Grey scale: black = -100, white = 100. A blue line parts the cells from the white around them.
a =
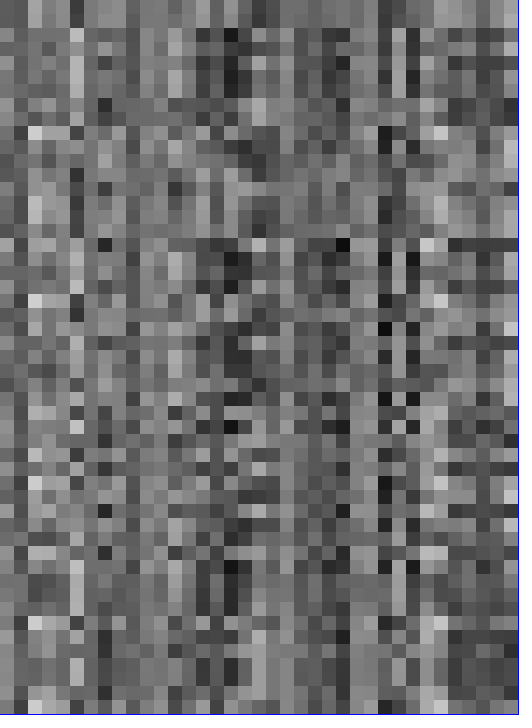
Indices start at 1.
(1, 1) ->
-28
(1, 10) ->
-24
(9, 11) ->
-17
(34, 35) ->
-36
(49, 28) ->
-24
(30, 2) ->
-40
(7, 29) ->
24
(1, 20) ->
-39
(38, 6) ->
11
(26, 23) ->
-25
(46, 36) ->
-50
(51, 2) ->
-50
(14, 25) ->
-39
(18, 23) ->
-47
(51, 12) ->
13
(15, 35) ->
-27
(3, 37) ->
-12
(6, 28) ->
-60
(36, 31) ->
-8
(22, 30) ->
-20
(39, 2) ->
-9
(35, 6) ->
-45
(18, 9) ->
-13
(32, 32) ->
6
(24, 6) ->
8
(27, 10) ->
-28
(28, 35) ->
-17
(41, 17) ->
-84
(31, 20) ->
-21
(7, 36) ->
-34
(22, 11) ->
1
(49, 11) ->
-7
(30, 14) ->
-23
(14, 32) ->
18
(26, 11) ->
10
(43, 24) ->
-41
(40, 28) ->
-46
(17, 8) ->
17
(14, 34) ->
-36
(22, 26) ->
4

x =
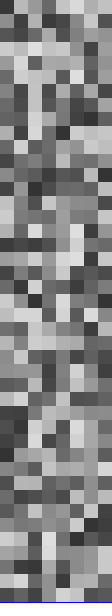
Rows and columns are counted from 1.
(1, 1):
-56
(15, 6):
9
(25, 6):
33
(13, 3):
-29
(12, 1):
-45
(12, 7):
-12
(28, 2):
-23
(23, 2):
67
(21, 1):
-17
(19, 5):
67
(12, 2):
-13
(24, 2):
-24
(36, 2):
-47
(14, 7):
-23
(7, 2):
-44
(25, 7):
-21
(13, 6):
-37
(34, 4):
53
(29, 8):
-23
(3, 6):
0
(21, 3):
64
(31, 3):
63
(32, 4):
-44
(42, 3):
-20
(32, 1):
-49
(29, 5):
52
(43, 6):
54
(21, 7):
-23
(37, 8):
-48
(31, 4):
41
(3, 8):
15
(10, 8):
55
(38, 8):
-51
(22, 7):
-9
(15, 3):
-38
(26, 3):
-24

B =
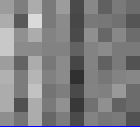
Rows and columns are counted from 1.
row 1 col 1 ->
22
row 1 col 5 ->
22
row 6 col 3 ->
42
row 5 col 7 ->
3
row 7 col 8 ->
0
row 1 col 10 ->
-15
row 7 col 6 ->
-42
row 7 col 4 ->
-9
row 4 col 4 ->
2
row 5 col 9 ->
-4
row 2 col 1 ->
35
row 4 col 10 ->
-4
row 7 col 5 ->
-1
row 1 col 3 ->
35
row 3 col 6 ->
-42
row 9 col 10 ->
-36
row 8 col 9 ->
-23
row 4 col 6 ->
-23
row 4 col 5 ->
2
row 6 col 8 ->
-7
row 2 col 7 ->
-5
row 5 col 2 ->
-22

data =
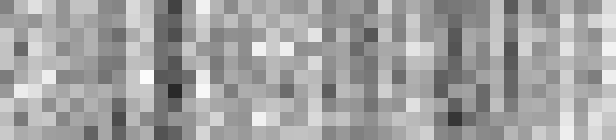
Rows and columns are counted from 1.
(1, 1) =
2
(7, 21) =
-15
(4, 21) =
87
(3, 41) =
53
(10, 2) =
34
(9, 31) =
39
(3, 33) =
-30
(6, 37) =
-19
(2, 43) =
65
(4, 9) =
8
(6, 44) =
87
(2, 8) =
14
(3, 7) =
39
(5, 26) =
7
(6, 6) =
8
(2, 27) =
20
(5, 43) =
35
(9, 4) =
56
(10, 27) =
7
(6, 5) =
5
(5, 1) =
52
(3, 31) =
16
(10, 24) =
4
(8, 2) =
34
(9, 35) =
2
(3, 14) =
15
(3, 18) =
11
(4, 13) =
-3
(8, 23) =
62
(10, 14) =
15
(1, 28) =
62
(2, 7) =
26
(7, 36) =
35
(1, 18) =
44
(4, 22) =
12
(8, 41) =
63
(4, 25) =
28
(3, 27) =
-32
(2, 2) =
27
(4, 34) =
34

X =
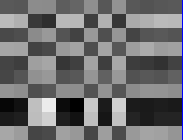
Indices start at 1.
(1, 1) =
-30
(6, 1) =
-45
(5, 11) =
-55
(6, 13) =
-24
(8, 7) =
56
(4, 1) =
30
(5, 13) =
-48
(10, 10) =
20
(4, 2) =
29
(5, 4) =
30
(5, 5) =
-58
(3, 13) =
-34
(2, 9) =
-58
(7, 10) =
10
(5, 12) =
-61
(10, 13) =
17
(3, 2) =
-39
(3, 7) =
20
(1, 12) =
-32
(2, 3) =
-55
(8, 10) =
-79
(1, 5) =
-27
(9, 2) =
-76
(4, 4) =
-43
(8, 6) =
-100
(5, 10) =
-52
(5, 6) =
-50
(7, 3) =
-39
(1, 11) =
-35
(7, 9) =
-33
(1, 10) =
-31
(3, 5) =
-34
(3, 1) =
-43

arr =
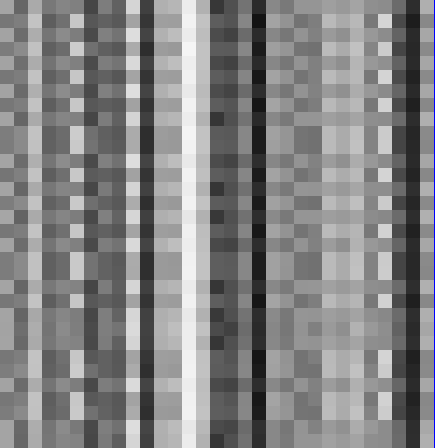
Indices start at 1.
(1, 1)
29
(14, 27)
11
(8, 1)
-7
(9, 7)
-45
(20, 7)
-10
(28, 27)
19
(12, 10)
73
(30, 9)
-30
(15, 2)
8
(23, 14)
83
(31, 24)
21
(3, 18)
-16
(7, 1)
28
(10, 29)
-46
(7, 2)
-16
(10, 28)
59
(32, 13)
43
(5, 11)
-48
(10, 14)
91
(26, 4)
-26
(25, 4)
-7
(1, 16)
-57
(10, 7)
-12
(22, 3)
53
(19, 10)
34
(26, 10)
28
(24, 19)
-67
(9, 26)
29
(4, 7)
-12
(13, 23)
-1
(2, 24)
45
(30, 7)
-11
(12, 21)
-6
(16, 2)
-22
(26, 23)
-1
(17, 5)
-12
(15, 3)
52
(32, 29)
-16
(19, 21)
17
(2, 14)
90
